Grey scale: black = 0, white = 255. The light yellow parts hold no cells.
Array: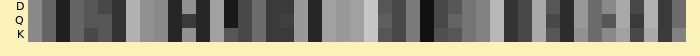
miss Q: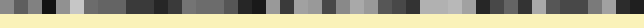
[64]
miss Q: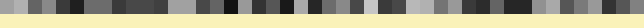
[94]
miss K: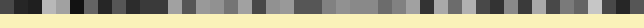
[80]

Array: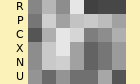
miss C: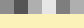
[214]
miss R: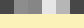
[65]
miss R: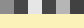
[134]

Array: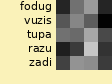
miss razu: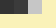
[31]
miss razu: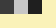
[51]
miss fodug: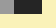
[113]
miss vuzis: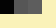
[134]
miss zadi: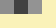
[59]
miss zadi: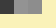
[65]

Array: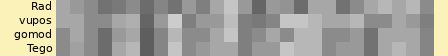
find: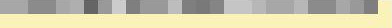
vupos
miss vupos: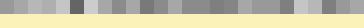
[189]
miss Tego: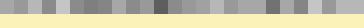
[108]
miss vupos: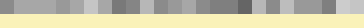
[175]
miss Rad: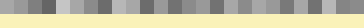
[147]
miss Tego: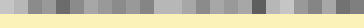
[161]

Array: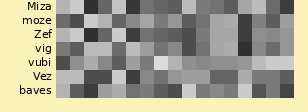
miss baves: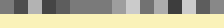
[85]
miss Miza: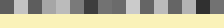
[55]
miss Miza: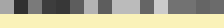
[195]
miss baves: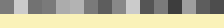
[69]
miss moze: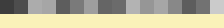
[128]

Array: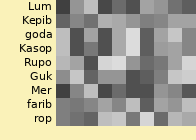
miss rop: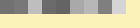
[198]
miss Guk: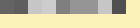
[141]
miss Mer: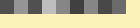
[87]
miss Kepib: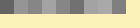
[176]
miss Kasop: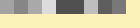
[156]
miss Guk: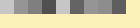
[205]

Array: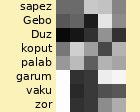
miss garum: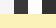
[237]
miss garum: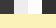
[245]
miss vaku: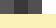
[41]
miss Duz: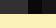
[146]

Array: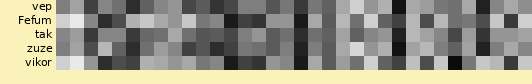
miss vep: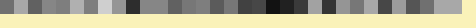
[142]
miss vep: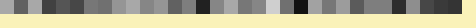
[176]
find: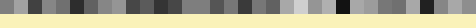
vep
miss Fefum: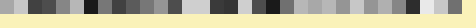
[97]
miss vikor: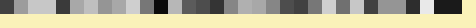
[97]
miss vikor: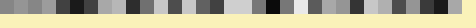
[191]
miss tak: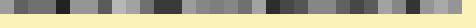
[104]

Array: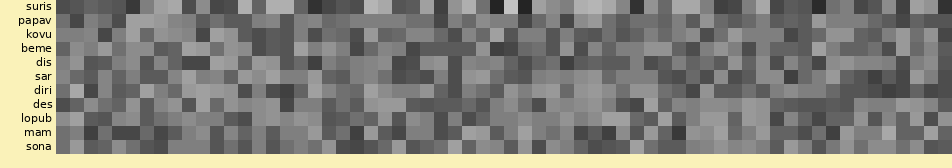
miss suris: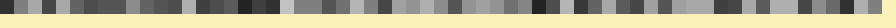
[43]
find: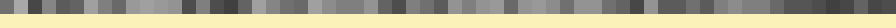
diri
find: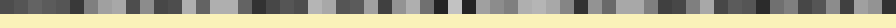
suris
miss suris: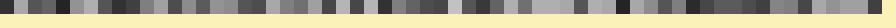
[105]
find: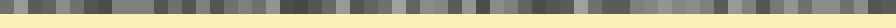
sona
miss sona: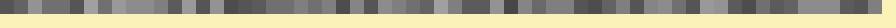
[120]

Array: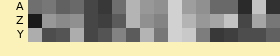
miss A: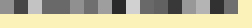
[119]
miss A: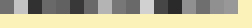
[158]
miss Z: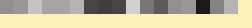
[138]

